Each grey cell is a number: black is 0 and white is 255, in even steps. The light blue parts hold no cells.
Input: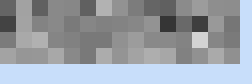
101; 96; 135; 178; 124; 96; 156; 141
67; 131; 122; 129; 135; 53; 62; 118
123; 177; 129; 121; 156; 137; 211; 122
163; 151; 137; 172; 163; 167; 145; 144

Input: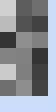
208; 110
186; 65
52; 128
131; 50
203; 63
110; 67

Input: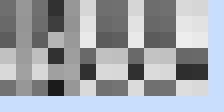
111; 113; 150; 111; 214; 113; 213
106; 108; 148; 105; 226; 107; 225
93; 95; 152; 92; 233; 94; 232
193; 191; 158; 193; 105; 192; 106
217; 215; 165; 217; 47; 216; 48
114; 115; 151; 113; 218; 114; 217

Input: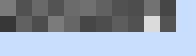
122; 106; 107; 96; 77; 71
54; 78; 101; 77; 80; 82

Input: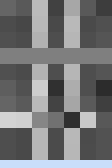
101; 186; 167; 61
76; 184; 185; 80
80; 178; 182; 85
127; 127; 127; 127
80; 179; 182; 85
94; 205; 173; 44
101; 185; 166; 63
211; 134; 47; 88
78; 182; 184; 82
78; 182; 183; 82

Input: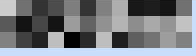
204; 51; 126; 128; 24; 21
89; 71; 156; 145; 141; 148
129; 34; 2; 190; 95; 157

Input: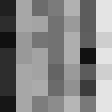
32; 108; 177; 228
45; 164; 154; 228
16; 117; 174; 206
45; 163; 174; 228
45; 163; 154; 207
45; 171; 145; 228
22; 125; 182; 228
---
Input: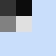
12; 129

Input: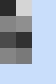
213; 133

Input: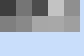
143; 168

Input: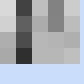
205; 131; 183; 46

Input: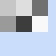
112; 62

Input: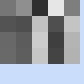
126; 79; 204; 94

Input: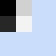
210; 38
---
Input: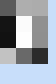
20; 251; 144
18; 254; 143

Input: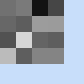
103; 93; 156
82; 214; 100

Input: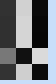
48; 213; 7
48; 213; 6

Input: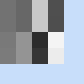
114; 103; 200
121; 148; 44

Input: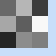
167; 94; 248
37; 140; 126

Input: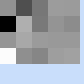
1; 175; 121
149; 168; 155

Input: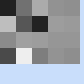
190; 86; 34
139; 160; 157
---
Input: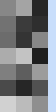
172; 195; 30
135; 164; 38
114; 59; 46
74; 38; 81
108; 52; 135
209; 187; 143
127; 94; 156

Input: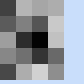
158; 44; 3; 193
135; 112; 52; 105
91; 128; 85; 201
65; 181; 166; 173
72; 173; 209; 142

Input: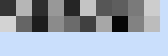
210; 101; 29; 138; 107; 64; 167; 7; 130; 188
52; 182; 45; 152; 37; 196; 86; 94; 122; 204

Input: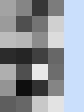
147; 14; 48; 132
163; 132; 55; 124
42; 36; 63; 102
155; 78; 116; 207
188; 182; 140; 220
94; 102; 200; 227
175; 78; 233; 109

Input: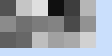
139; 111; 123; 131; 74; 146
95; 103; 189; 161; 169; 209
82; 197; 223; 16; 61; 182

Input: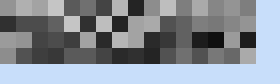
141; 82; 62; 56; 90; 90; 68; 42; 48; 36; 82; 112; 82; 120; 104; 170
155; 148; 68; 76; 62; 163; 42; 182; 163; 42; 56; 97; 28; 15; 155; 28
48; 76; 76; 97; 197; 48; 190; 36; 163; 170; 82; 97; 126; 120; 134; 148
148; 176; 163; 197; 90; 112; 68; 182; 36; 141; 190; 126; 170; 134; 148; 126

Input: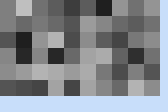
84; 76; 69; 163; 69; 163; 134; 105; 179; 140
127; 191; 113; 92; 61; 92; 31; 148; 113; 148
127; 105; 120; 105; 84; 155; 134; 105; 92; 113
134; 39; 134; 39; 105; 163; 171; 98; 47; 113
84; 31; 148; 179; 76; 140; 92; 69; 120; 140
140; 155; 179; 171; 155; 171; 120; 76; 127; 84

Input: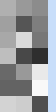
190; 72; 46
211; 205; 79
168; 218; 119
160; 85; 126
176; 153; 140
105; 153; 233
99; 99; 248
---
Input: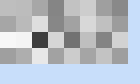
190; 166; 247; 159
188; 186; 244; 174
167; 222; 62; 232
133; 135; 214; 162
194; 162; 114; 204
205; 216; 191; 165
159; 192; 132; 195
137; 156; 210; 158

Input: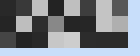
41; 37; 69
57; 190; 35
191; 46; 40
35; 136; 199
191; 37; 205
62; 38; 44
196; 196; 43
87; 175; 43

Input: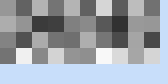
151; 173; 131; 115
98; 148; 81; 240
179; 59; 171; 136
116; 63; 115; 211
180; 128; 111; 148
97; 138; 174; 143
214; 88; 118; 248
92; 49; 75; 218
189; 153; 165; 166
113; 151; 72; 213

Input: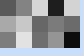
89; 169; 125
131; 200; 226
214; 103; 111
30; 123; 149
211; 107; 13

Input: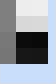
127; 127; 120; 118
237; 216; 11; 23
238; 217; 9; 22

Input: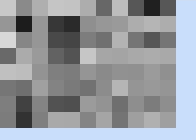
200; 150; 216; 105; 192; 118; 126; 124
138; 28; 134; 171; 189; 111; 65; 50
175; 150; 150; 154; 147; 160; 132; 127
197; 55; 73; 98; 127; 131; 82; 169
195; 42; 69; 83; 124; 122; 79; 168
173; 143; 125; 198; 149; 114; 155; 132
103; 151; 112; 166; 138; 140; 147; 165
189; 154; 179; 164; 145; 181; 111; 116
87; 173; 117; 169; 144; 149; 142; 159
32; 181; 86; 172; 155; 153; 124; 176
87; 173; 117; 169; 144; 149; 142; 159
